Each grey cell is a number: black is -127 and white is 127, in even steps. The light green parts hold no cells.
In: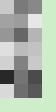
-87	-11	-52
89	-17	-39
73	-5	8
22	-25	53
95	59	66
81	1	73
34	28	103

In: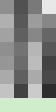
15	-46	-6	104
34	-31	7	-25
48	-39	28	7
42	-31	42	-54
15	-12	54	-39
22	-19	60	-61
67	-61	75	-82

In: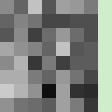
10	51	-72	-4	-64	-35	-35
-41	10	-64	-19	24	-19	-48
17	-12	-19	-35	32	-4	-72
-27	3	-12	-56	-56	-48	-48
45	45	-4	-27	24	-12	-56
38	17	3	-27	66	-41	-35
74	51	17	-112	32	-78	-84
10	-27	66	-41	32	24	-4

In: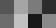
-19	65	-103	10
-42	37	-4	-83

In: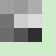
-18	-44	-80
31	25	45
-12	77	91

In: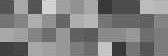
-42	39	-42	82	31	17	39	-70	-50	-50	60	54
39	31	4	-17	23	-30	-36	10	10	23	-17	-3
-63	-57	39	31	23	-3	-17	68	-70	-10	-42	-3
-10	4	46	17	-24	46	54	-10	-24	-24	-30	4
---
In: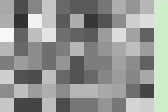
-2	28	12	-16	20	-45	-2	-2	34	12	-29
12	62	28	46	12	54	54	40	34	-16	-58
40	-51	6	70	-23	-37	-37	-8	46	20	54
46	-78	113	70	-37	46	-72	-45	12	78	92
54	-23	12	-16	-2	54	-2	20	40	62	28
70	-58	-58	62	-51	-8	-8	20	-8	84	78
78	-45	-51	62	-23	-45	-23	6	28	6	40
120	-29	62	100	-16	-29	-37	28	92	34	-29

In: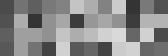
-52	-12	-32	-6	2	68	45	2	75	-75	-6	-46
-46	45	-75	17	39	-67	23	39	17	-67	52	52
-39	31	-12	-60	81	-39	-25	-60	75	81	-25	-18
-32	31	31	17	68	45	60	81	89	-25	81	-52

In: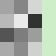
-43	-2	29
36	5	86
42	11	80
56	105	-77

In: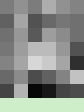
-59	51	-120	-104	-59	-51
-30	37	-45	-22	-9	-15
-22	11	-51	-30	3	66
-15	23	-38	29	11	-15
-9	29	59	59	23	-45
-3	17	-3	45	17	3
3	37	87	74	37	-80

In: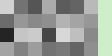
-91	69	75	-57	88	63	9
-19	23	9	15	51	36	23
36	2	29	-12	-6	-27	15
81	-12	-42	43	-35	-27	57

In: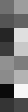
-117	119
-90	95
-75	-56
-68	72
-43	-29
-15	29
11	51
17	-2

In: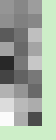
-87	-7	71
-59	-29	-7
-37	-14	63
15	0	7
21	7	29
36	-22	36
50	21	-22
92	57	44
123	44	-52

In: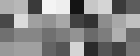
-55	91	32	19	40	-62	-77	13	40	64
-15	6	6	-15	-2	19	-21	-2	48	-21
25	32	32	-27	-42	85	-85	-42	-62	-9
48	56	-69	116	110	-107	71	85	-69	-35

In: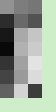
-118	49	75
-104	41	69
-83	-22	-45
-75	33	99
-59	26	91
-30	83	-67
18	-2	-9
